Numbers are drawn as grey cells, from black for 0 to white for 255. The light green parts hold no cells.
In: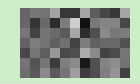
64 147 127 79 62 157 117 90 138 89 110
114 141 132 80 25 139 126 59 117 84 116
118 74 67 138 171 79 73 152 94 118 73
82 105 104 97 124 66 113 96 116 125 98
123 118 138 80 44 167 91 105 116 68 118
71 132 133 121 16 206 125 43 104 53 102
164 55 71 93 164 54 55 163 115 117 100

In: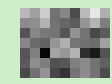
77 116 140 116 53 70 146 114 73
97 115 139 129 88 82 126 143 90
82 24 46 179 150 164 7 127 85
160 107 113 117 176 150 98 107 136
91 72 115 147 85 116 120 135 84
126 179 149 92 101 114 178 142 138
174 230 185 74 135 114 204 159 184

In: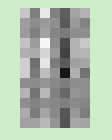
164 166 84 148 185 162 161
125 152 86 137 164 124 171
133 138 127 135 141 131 143
143 149 104 129 185 115 179
143 141 126 137 148 140 142
115 175 23 147 189 122 206
165 160 90 124 230 111 207
181 178 67 152 213 172 175
199 178 75 140 247 157 195
143 142 122 132 162 128 155
131 154 89 144 154 141 158
178 163 93 128 233 127 198

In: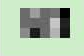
23 179 105 29 137
34 197 104 104 108
0 115 106 157 108

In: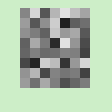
124 102 79 126 168 112 155
66 124 117 131 72 181 147
214 152 52 188 206 35 71
66 127 132 111 106 128 101
75 149 225 42 123 169 97
88 168 153 197 97 125 144
111 95 31 205 143 87 156
164 191 225 181 87 214 133

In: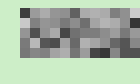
81 84 134 55 69 156 117 174 163 129 134 119
135 85 103 144 164 177 105 160 76 86 184 122
153 121 157 141 125 125 113 71 169 146 80 149
54 144 172 180 164 111 141 121 143 149 129 201
203 144 127 171 177 171 97 144 149 172 155 62

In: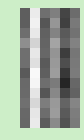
122 82 138 92 234 103
125 90 156 109 230 104
133 100 153 125 215 112
98 69 136 86 229 106
103 37 123 110 245 105
123 56 157 95 249 90
121 78 153 90 223 111
118 61 148 103 231 111
130 98 164 100 211 142
114 90 131 97 232 110
121 64 150 86 241 94
108 69 127 111 235 94
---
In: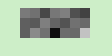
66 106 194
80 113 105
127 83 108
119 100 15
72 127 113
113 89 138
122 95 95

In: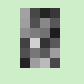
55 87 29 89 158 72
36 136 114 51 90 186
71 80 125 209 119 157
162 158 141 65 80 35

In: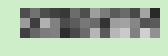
41 90 145
164 82 207
73 134 128
107 162 201
91 158 182
123 51 90
158 107 181
78 120 107
108 92 73
56 76 45
64 129 128
78 177 124
114 62 103
78 155 64

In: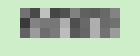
131 113 155
105 106 113
92 174 174
96 105 102
129 78 88
81 174 188
70 119 122
192 120 109
73 131 155
114 57 98

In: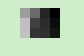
0 12 21
36 44 48
106 65 52
157 191 193

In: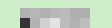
175 190
174 178
186 188
183 227
176 209
183 179
177 52
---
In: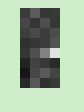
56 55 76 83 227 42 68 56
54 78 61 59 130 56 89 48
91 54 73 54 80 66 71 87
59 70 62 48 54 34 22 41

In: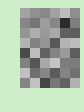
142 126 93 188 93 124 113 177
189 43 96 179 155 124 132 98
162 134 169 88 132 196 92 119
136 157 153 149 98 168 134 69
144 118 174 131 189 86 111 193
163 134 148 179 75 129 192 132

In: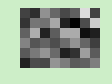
66 204 31 63 91 126
221 76 15 101 158 97
95 1 171 147 49 90
72 33 171 109 32 124
103 168 93 77 106 148
145 114 34 100 149 72
46 118 174 85 121 76
66 52 97 131 89 33

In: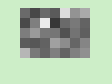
170 99 95 133 144
147 121 115 102 128
221 106 81 140 99
90 55 117 160 127
106 235 121 98 101
72 127 154 87 121
106 74 125 92 182

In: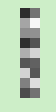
115 247 145 83 212 97 87 222 114
45 165 142 46 174 86 210 128 76

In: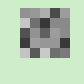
156 138 139 57 122
75 137 156 151 111
174 55 96 151 201
152 112 146 158 89
145 197 81 60 195
